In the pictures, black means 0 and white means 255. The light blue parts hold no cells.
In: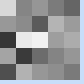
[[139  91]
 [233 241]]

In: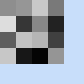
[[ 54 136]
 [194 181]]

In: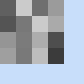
[[120 203]
 [123 173]]

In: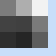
[[ 64 122]
 [ 37  93]]

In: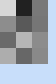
[[ 89 118]
 [182 140]]

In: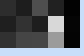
[[50 30]
 [69 70]]

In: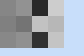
[[116 194]
 [144  49]]

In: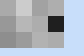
[[183 173]
 [155 178]]
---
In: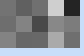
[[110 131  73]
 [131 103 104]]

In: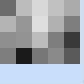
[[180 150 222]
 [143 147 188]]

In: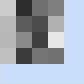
[[185  92  76]
 [183 138  63]]

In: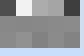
[[136 135 136]
 [138 145 130]]

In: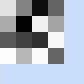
[[171   2 240]
 [ 89  65  48]]

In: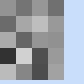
[[107 167 190]
 [170 100 148]]

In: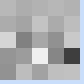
[[172 164 195]
 [214 130 166]]

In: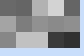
[[164 125 144]
 [135 192 192]]

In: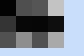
[[ 53   7   5]
 [ 81 142  81]]
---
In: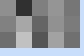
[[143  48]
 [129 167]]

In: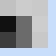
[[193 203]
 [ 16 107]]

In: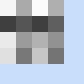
[[245 170]
 [ 63  85]]

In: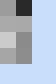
[[156  41]
 [170 169]]

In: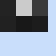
[[ 35 203]
 [ 33  24]]

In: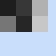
[[ 30  55]
 [118  38]]

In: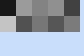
[[ 24 155]
 [196  81]]

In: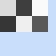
[[219  62]
 [ 54 239]]
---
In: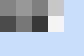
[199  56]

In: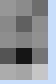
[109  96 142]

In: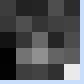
[ 44  64 105 115   3]

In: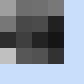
[120  75  63 192]

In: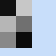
[199 182]

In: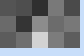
[ 74 108 210]

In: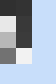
[ 51 232]

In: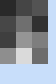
[ 83 111  63]
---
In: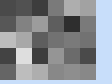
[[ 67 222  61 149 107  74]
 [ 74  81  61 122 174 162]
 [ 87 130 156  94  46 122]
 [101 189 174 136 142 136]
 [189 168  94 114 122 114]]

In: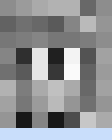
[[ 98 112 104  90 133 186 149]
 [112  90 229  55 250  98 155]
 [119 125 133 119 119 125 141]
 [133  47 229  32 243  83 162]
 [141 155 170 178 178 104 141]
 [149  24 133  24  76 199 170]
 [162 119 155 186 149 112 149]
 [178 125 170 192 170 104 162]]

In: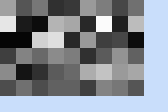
[[  5   5 209 223  40 154  63  71  12]
 [ 63 131 105 139 125  48  91 147  97]
 [ 77 112  77  97  97  63 131 119  85]
 [139  20  48  91 105 173 195 154 167]
 [161  85 119  48  56 154 125  71 112]
 [230  26  12 180 167  40 251  32 188]]

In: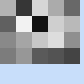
[[ 96 242  18 207 185]
 [124 151  90  83  68]
 [137 165 199 221 143]
 [179  54 214 171 104]]

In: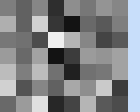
[[105 155 224  39  68 181  89  76]
 [119 113  76 239 181 134  68  89]
 [126  97 134  46 142 119 148 134]
 [155 105 162  19  60 155 148 162]
 [175  97 209  54  19 105  89 126]
 [188 126 188 113  32 113 119 162]
 [209  83 134  97 168 142 202  60]]

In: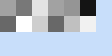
[[104 255 206 104 192 241]
 [162 120 227 162 149  20]]

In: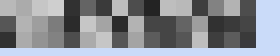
[[ 49 171 148 130  77 171 198  85 164  93  69  85 190  62  93  56]
 [ 85 178 156 124  42 198 164  42 178  69  69  99 156  49  56  69]
 [184 171 198 206  49  99  56 190  77  35 190 184  62 130 178  77]]

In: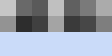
[[148  46  64 163  58  70 126]
 [199 105  90 192  97 120 171]]
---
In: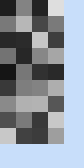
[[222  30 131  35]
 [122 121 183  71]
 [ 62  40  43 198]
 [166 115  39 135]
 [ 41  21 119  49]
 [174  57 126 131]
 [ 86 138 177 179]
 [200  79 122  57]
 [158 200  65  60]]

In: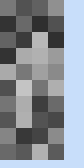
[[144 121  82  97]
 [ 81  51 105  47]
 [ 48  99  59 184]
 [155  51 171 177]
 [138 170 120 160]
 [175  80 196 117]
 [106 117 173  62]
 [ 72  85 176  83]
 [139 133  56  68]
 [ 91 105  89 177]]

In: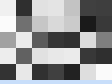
[[ 62 240  47 225 228 195  64]
 [ 57 251 112 198 217 203  26]
 [127 161 235  91  53  48 220]
 [ 47 237  97 225 232 235  56]
 [250  51 232  49  64  34 222]]

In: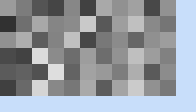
[[146 155 124  84  69 135  65 169 145 161  72]
 [117  49 111 168 133 139 201  88 158 192 137]
 [157 145 174  93 131 192  71 120 139 102 144]
 [129  74  66 219 139 109 157 109 146 191 157]
 [140  91  97  81 222  99 162 153 125 174  90]
 [120  64 105 213 136 119 169  92 164 203 145]]

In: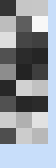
[[199  52 198]
 [247 189  94]
 [ 64 222  70]
 [ 37  81  43]
 [ 62 141  35]
 [193  39 209]
 [ 43  81  39]
 [225 205 176]
 [184  78 204]]

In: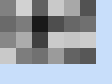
[[ 82 129 210  97 201 168]
 [112 106 124  25  78 103]
 [204 135 172  64 202 197]
 [ 87 201 125 113 155  99]]

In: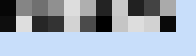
[[170   6 133 112 144 221 175  35 201  33  67]
 [  9  14 222  38  51 211  75   0 197 221 210]]
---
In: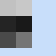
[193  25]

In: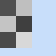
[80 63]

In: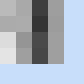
[186 172  74 159]

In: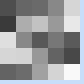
[ 78 173  88  99 249]

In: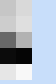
[198 223]

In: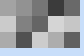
[163 129 204]

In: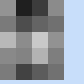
[147  77 201 126]
